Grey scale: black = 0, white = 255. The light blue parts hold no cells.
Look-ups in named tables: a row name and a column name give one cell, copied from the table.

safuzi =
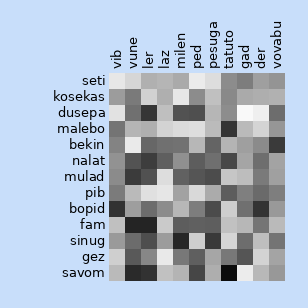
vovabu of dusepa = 109
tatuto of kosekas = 137
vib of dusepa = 226
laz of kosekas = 175
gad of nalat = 165
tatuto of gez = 120
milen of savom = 180
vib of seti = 231
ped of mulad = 85
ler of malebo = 175
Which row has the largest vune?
bekin

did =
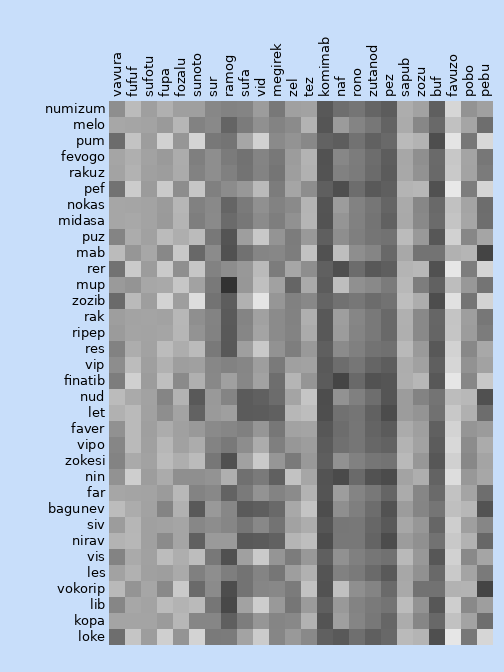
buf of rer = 81
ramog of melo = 100
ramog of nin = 175
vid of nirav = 91
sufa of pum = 166
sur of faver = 138
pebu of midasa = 110
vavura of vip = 141
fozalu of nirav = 165
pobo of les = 164
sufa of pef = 152
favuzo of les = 201
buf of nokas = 105
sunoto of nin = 143
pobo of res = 136
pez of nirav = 76

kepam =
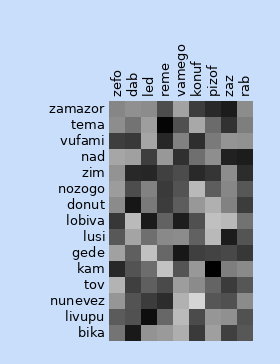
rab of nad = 28
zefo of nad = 166
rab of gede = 55
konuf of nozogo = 185
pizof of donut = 176
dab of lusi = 164
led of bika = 147
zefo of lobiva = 55
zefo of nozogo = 156
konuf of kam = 152
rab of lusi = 84
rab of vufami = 145
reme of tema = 5
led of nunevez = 60
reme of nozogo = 58
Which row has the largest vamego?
livupu

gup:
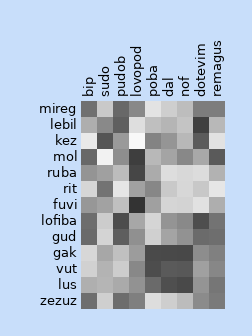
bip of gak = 215
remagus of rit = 230
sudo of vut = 179
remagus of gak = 128
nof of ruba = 216
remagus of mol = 90
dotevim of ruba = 220
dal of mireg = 206
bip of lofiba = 109
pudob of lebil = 95
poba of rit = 135
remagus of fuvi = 174
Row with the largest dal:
ruba

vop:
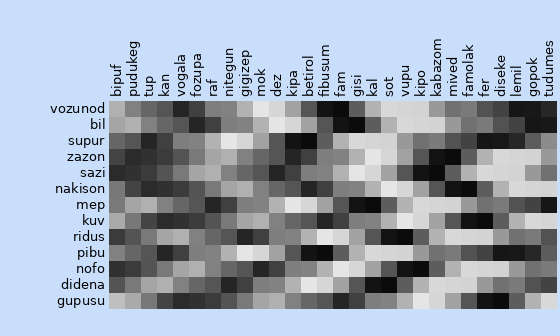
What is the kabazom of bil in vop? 211
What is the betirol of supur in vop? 11
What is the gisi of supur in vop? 216
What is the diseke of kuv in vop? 93
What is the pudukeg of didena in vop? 121
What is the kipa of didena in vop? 178
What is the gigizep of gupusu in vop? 121
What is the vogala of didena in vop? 129
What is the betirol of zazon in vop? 64
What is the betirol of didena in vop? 229
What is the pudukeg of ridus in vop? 84
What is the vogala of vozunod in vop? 37
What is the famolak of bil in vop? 113
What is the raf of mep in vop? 37
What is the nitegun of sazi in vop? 129
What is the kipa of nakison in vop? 85
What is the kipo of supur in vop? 113
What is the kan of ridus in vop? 165
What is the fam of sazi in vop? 178
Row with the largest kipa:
mep

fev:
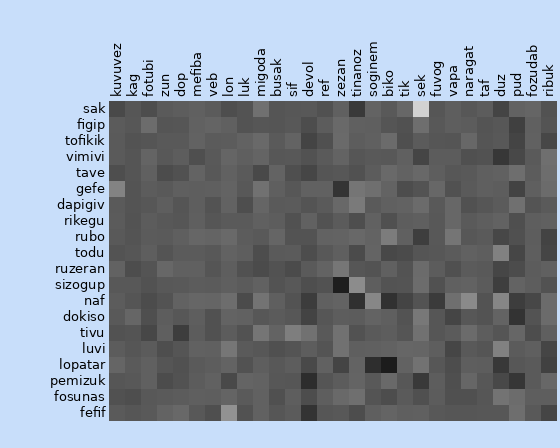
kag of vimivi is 85
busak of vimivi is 87
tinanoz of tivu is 82
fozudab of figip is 96
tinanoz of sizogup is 140
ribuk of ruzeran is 96
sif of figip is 88
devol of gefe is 97

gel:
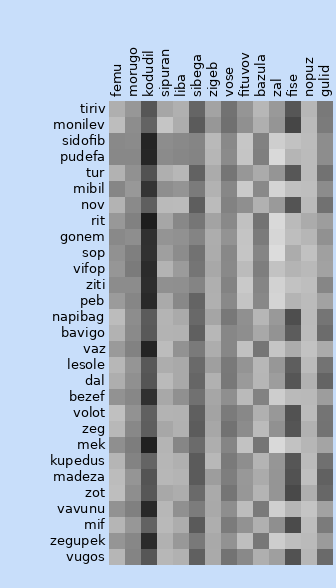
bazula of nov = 177
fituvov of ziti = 201
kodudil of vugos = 86
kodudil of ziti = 45
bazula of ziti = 133
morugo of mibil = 152
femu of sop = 145
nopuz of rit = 171
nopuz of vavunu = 196
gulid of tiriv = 121
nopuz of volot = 187
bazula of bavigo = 168
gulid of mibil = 140
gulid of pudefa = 141
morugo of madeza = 149
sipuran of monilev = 197

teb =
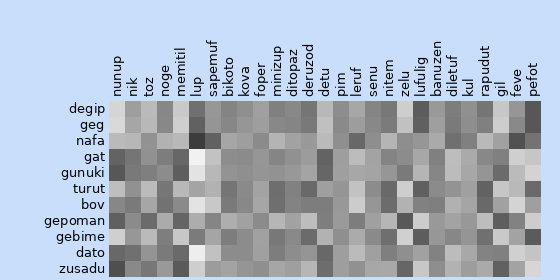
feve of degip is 150
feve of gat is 207
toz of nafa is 146
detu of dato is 104
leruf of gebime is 171
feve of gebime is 163
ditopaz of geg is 133
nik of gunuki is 121
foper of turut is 163
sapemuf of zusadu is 156
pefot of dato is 196
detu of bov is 125
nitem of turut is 105
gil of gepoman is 94
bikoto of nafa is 166
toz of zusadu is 119
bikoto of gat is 141
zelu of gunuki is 122
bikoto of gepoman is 174
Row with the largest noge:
nafa

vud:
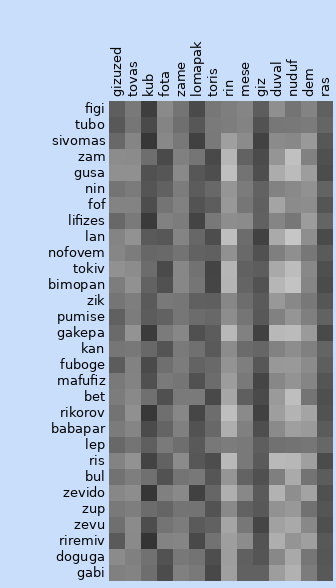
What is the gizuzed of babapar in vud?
123
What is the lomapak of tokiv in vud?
114
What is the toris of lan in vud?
77
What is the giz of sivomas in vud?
66
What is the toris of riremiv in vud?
114
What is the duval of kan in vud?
130
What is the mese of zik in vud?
109
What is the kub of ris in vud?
67
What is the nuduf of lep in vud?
115
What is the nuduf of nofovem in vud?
143
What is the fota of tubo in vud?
132
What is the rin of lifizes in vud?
141
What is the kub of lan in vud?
90
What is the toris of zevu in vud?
97
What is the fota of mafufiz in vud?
122
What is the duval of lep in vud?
113
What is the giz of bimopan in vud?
82
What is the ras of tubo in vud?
101
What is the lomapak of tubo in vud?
87
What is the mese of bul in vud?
99

